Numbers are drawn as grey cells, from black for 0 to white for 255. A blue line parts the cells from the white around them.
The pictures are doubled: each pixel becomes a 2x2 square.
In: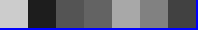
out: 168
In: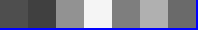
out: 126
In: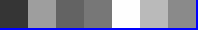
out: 254
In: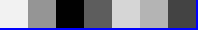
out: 214
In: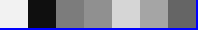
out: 214
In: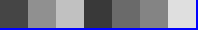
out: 106
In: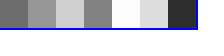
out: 252
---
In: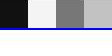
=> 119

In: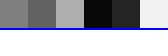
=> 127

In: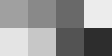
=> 199

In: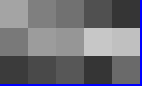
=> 164

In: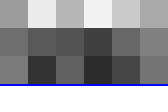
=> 202

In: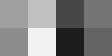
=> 159

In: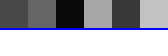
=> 101

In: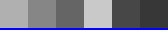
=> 134

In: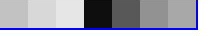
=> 194
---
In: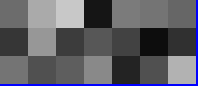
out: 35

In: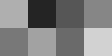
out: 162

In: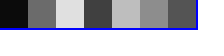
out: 190

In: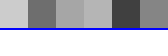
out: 181

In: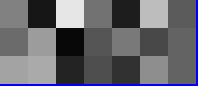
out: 49

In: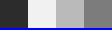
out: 241
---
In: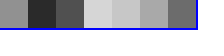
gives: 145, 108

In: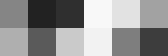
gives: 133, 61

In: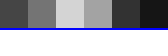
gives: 69, 21

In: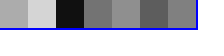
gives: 172, 128

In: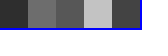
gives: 46, 67

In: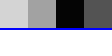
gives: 212, 83

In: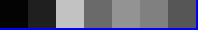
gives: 3, 86

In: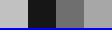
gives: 193, 167
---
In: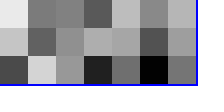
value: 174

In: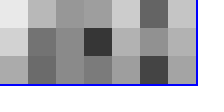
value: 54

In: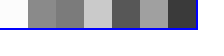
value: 202

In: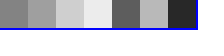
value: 236

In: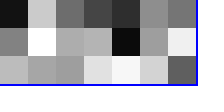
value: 180

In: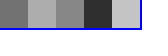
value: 135

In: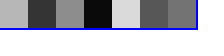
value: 10

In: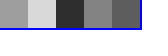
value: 46
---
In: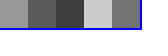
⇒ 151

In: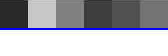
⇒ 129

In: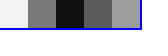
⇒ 156

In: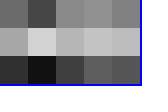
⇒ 196

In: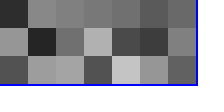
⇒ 177

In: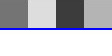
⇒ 180

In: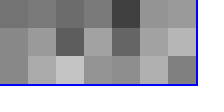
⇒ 182

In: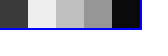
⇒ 192

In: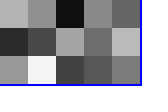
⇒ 186
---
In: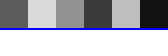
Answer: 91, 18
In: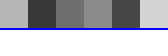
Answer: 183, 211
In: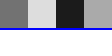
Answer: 114, 170
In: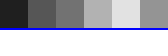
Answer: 31, 148
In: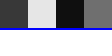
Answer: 56, 111
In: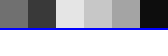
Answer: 112, 13
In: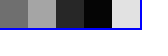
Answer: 111, 226
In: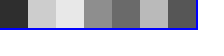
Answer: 46, 86
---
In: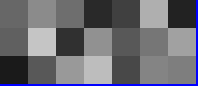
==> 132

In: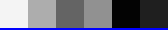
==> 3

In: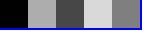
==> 217

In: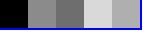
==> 217

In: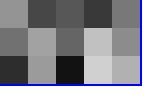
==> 208

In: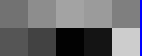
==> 20

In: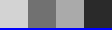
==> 170

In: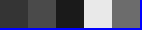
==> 233

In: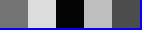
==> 190
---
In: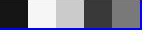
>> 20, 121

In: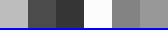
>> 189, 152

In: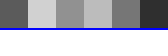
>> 91, 47

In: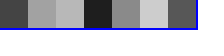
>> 68, 87

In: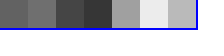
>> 98, 186

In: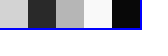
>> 211, 8

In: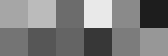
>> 166, 151
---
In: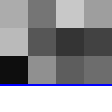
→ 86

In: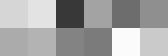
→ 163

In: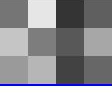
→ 125

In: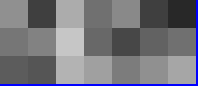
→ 71

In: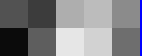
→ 174

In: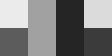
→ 161

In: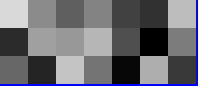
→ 79

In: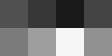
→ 55
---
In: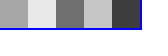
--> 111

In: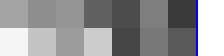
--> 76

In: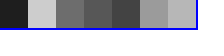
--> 67

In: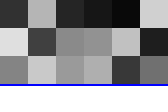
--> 22

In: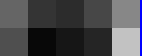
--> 44

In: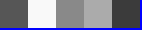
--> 137
